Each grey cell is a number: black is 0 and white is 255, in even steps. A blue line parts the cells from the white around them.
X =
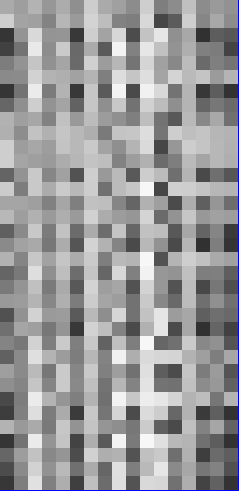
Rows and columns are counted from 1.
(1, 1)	170
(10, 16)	182
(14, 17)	180
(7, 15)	55
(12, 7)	195
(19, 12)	82
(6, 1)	138
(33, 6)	76
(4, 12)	193
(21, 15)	72
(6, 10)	197
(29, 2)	125
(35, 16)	97
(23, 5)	156
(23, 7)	185
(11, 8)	163
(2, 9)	130
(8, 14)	180
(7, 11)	241
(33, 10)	83
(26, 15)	159
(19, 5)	197
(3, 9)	215
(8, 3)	206
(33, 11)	192
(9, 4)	130
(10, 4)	177
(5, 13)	136
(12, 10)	157
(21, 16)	119
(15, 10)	101
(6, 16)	155
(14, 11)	247
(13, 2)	147
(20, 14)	192
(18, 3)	169
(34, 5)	185

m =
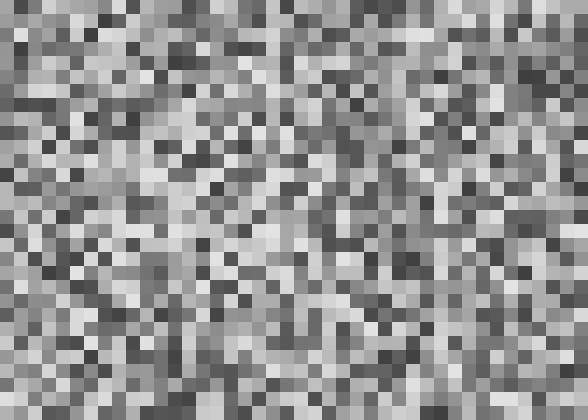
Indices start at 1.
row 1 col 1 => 165
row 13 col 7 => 172
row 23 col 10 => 103
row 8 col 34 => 93
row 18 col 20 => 217
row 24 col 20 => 187
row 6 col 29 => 196
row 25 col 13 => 80
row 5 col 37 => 144
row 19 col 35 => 169
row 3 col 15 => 103
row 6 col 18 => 130
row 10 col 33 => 80
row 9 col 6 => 225
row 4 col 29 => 99
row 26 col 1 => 152
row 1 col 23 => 174
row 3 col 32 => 165
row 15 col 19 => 216
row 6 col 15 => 144
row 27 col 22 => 194
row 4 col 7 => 148
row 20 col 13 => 157
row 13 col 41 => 66
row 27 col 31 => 130
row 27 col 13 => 74
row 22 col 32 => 169
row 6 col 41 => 72
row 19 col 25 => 226
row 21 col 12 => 114
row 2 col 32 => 182
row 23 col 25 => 200
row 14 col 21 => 83
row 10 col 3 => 167
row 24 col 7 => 127
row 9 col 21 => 76
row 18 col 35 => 91
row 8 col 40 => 202

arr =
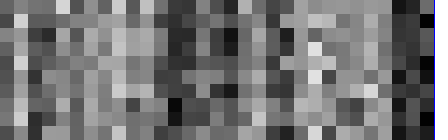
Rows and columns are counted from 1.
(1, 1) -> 100
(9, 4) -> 72
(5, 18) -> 113
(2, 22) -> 160
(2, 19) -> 135
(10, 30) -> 54
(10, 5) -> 154
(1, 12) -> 113
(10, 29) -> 20
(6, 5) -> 135
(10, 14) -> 105
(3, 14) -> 41
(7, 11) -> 180
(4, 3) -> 93
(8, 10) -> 68
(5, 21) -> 159
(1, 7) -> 144
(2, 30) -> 59
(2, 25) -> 116
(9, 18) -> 103
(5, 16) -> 85
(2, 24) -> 183
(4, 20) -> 93
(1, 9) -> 203
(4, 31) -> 82
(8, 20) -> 129
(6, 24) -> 71
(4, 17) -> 28
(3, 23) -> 100
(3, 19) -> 167
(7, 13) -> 65
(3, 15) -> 118
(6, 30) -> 74
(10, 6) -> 100
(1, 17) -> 37
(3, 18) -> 103
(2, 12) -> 63

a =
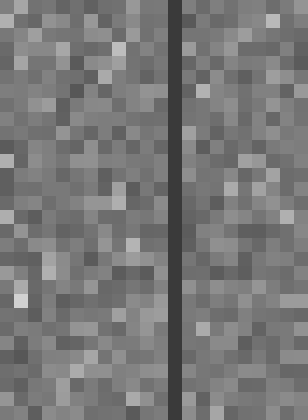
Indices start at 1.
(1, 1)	127
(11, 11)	124
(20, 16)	92
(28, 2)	96
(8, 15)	119
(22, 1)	103
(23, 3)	93
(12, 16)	108
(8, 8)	137
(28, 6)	105
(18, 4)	142
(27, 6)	171
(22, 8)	106
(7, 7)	131
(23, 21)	109
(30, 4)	139
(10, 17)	119
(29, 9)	107
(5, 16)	105
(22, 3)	100
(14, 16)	116
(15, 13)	58
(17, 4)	118
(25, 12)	127
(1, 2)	166
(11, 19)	100
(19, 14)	118
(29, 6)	129
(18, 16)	144
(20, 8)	130
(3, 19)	129
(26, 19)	122
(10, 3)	112
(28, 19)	106
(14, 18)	118
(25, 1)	133
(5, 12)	120
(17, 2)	148
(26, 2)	87
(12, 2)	101

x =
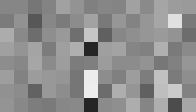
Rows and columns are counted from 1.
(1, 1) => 134
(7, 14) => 130
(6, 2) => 130
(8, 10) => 173
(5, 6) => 124
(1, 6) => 147
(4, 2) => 148
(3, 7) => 198
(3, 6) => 111
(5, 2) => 135
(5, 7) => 127
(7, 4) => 152
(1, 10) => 161
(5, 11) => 147
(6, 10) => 157
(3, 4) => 142
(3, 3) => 109
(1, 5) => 161
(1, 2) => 134
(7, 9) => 174
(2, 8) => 121
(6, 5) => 149
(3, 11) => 150
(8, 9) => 143
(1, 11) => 138
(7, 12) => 190
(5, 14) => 150
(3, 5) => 153
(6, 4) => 152
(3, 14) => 109
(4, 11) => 129
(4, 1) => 160
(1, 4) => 131
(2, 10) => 131
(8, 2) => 136

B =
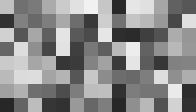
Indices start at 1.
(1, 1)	193
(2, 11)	184
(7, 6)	125
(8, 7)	103
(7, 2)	177
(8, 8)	126
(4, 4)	70
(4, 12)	145
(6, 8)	140
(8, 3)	189
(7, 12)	117
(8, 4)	54
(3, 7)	75
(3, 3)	167
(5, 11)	92
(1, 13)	97
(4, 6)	63
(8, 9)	39
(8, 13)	210
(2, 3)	105
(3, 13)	172
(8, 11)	184
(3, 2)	85
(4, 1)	101
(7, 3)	111
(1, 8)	198
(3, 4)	95
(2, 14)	224
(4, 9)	185
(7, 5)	77
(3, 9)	46
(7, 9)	48
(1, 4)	171

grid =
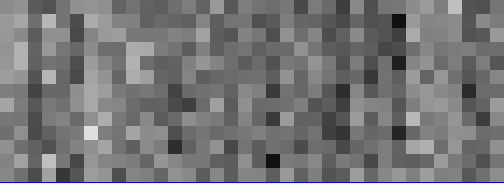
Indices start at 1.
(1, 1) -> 140
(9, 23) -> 98
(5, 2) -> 177
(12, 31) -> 103
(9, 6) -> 105
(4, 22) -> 145
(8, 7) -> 168
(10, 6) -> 121
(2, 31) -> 133
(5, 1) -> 150
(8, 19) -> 106
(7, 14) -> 106
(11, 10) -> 95
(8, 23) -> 84
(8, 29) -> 85
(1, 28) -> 117
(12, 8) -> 132
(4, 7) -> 140
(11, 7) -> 144
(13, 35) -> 112
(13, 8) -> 148
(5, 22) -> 115
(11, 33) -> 150
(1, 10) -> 114
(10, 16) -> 106
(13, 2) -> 113
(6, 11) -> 159
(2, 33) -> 139
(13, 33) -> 130
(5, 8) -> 132
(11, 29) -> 98
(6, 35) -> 104
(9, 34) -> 106
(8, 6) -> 143
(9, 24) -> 66
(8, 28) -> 130
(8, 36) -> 155
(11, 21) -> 107
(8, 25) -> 62
